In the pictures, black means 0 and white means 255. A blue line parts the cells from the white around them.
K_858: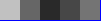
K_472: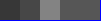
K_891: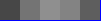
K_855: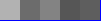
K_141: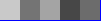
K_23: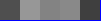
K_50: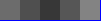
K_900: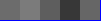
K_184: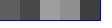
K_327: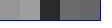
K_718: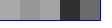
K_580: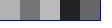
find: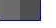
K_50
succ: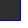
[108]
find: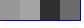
K_718
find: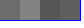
K_855
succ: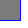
[94]
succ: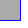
[151]
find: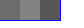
K_855

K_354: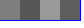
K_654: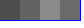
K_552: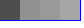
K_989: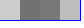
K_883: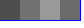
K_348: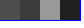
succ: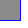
[106]
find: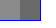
K_654

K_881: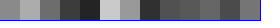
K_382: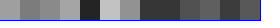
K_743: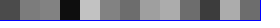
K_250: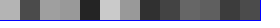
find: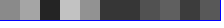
K_382
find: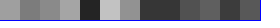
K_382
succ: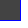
[102]
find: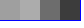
K_743
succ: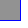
[54]

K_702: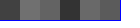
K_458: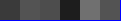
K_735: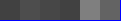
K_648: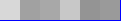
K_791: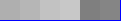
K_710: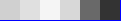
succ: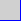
[224]
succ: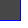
[65]

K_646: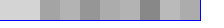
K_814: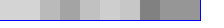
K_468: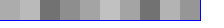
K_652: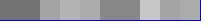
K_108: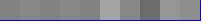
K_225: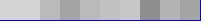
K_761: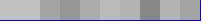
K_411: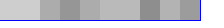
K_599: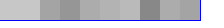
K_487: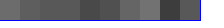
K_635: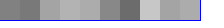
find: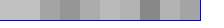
K_761
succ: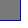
[164]
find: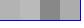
K_599
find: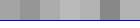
K_761
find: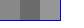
K_108

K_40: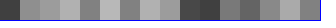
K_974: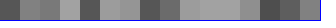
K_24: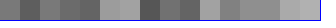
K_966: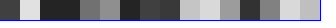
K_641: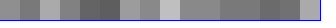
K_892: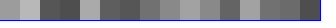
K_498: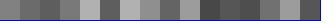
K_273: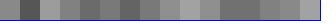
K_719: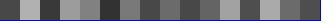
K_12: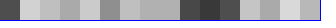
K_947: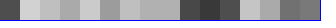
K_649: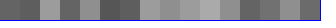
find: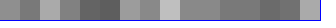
K_641
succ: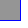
[86]

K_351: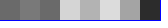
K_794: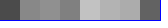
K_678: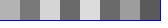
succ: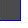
[136]
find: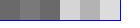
K_351

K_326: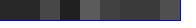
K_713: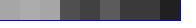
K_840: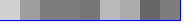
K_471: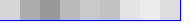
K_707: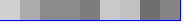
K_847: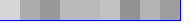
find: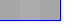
K_713
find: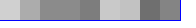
K_707
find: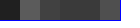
K_326
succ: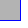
[158]

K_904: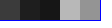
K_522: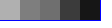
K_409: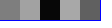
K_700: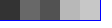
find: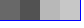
K_700
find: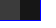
K_522
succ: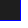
[22]
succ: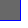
[82]
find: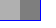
K_522

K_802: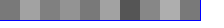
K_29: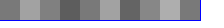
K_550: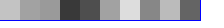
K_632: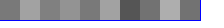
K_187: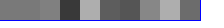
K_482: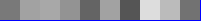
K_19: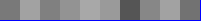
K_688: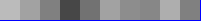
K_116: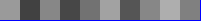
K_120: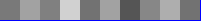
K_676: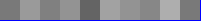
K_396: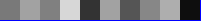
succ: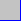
[162]
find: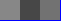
K_116
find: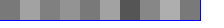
K_802
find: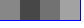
K_116
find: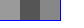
K_19
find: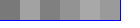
K_19

